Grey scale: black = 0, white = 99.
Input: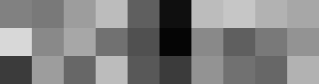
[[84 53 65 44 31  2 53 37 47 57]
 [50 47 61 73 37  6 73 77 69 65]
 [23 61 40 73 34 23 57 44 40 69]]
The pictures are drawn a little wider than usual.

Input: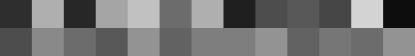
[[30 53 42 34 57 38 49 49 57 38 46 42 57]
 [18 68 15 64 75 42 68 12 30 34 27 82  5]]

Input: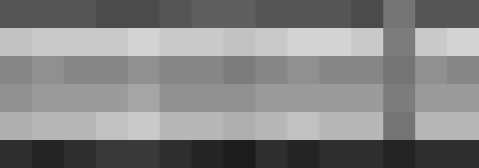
[[75 78 78 78 82 78 78 75 78 82 82 78 48 78 82]
 [68 71 71 75 78 71 71 68 71 75 71 71 45 71 71]
 [56 60 60 60 64 56 56 56 60 60 60 60 48 60 60]
 [52 56 52 52 56 52 52 48 52 56 52 52 45 56 52]
 [33 33 33 29 29 33 37 37 33 33 33 29 45 33 33]
 [18 14 18 22 22 18 14 11 18 14 18 18 14 18 18]]

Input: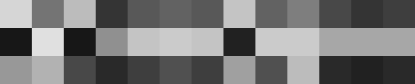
[[83 45 73 20 34 38 34 76 38 49 28 20 24]
 [59 69 28 16 24 31 24 62 31 73 16 13 16]
 [ 9 87  9 56 76 79 76 13 79 79 65 65 65]]

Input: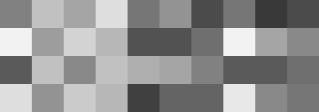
[[94 61 82 71 32 32 43 94 64 53]
 [86 57 79 71 25 39 39 90 53 46]
 [50 75 64 86 46 57 29 46 22 29]
 [35 75 53 75 68 64 50 35 35 43]]

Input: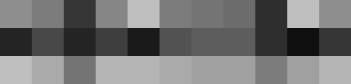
[[74 66 45 70 70 66 62 62 48 62 70]
 [55 48 21 52 74 48 45 42 18 74 55]
 [14 28 14 24 10 32 36 36 18  6 21]]
